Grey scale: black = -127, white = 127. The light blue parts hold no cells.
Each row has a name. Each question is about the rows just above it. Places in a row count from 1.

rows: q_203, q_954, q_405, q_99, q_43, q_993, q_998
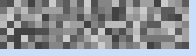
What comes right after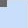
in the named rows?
[59]
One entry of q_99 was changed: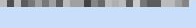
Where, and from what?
17, [59]
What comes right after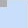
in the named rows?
[75]

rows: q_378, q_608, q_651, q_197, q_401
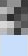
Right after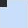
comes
[-57]
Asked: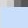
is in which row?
q_197
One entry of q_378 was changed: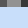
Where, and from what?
1, [-26]
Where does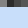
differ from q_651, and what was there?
4, [-26]
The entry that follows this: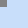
[-83]

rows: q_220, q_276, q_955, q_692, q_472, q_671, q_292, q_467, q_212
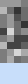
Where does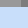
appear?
q_220
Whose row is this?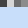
q_472
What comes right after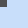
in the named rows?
[-18]

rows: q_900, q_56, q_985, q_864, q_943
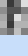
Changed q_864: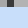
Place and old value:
1, [51]
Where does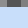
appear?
q_56
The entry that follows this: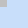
[0]

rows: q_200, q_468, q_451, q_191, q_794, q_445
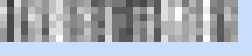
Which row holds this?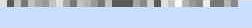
q_468
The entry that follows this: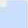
[-8]
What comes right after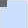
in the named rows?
[8]
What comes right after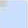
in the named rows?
[-38]

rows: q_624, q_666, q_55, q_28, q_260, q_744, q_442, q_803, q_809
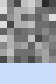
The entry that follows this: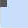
[-16]
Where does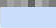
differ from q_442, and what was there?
2, [48]

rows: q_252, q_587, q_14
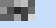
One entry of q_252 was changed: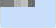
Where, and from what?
5, [-34]
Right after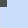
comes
[-88]

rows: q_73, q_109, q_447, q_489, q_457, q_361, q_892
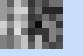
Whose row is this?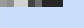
q_109
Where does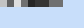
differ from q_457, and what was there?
8, [1]
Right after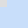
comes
[-15]
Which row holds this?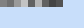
q_892

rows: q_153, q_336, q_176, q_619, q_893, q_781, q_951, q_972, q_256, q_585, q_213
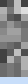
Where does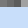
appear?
q_951
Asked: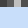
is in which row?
q_972
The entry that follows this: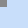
[33]
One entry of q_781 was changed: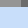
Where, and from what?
4, [-7]
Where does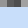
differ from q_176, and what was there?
1, [33]
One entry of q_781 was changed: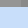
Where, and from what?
4, [-7]

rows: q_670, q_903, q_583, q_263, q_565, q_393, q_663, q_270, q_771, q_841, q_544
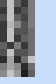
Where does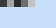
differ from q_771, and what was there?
1, [-83]
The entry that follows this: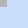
[8]
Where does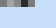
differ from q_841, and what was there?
5, [-17]
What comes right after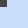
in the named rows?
[-4]
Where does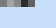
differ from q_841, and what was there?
5, [-17]

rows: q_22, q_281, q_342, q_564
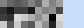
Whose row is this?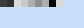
q_342
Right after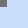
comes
[-39]
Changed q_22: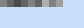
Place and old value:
3, [-39]
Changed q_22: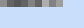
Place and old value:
1, [2]

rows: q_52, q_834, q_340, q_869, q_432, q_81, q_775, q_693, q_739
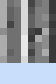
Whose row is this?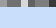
q_739
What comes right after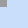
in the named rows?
[-15]
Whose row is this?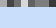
q_869
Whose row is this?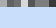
q_834
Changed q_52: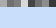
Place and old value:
7, [-1]
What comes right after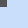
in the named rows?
[-1]
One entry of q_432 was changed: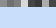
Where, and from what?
3, [-15]

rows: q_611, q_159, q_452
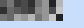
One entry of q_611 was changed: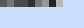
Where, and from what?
3, [-66]
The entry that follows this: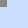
[22]
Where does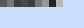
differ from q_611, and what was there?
5, [-79]
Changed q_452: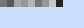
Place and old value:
2, [-23]

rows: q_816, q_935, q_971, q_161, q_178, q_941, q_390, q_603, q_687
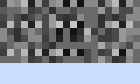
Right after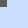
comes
[-21]
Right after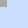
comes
[-21]
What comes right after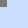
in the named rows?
[-21]
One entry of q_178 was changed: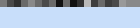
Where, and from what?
1, [9]

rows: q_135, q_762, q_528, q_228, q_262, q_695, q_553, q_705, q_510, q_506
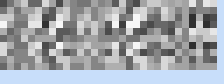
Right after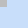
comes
[35]
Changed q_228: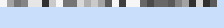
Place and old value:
4, [-10]
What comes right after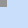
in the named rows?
[-37]
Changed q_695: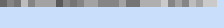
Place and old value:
4, [74]
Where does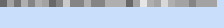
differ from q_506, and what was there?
21, [88]
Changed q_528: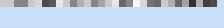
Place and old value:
18, [-10]
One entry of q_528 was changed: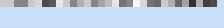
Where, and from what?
16, [74]

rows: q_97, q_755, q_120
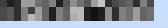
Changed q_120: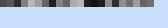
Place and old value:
18, [0]
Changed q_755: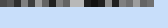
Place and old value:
17, [-80]
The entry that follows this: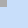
[56]

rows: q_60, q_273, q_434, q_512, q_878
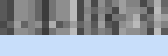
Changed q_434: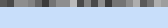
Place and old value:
13, [14]
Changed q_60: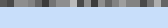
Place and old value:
14, [-54]

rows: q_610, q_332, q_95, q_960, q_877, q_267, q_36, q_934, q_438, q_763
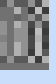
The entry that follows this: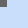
[-14]
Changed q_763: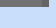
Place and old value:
7, [-14]
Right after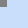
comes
[-14]
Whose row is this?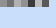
q_934
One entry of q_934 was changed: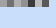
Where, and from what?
1, [17]

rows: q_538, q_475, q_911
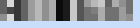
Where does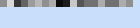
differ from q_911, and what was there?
18, [28]
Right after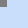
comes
[44]

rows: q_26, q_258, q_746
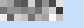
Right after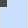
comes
[97]
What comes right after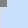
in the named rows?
[17]

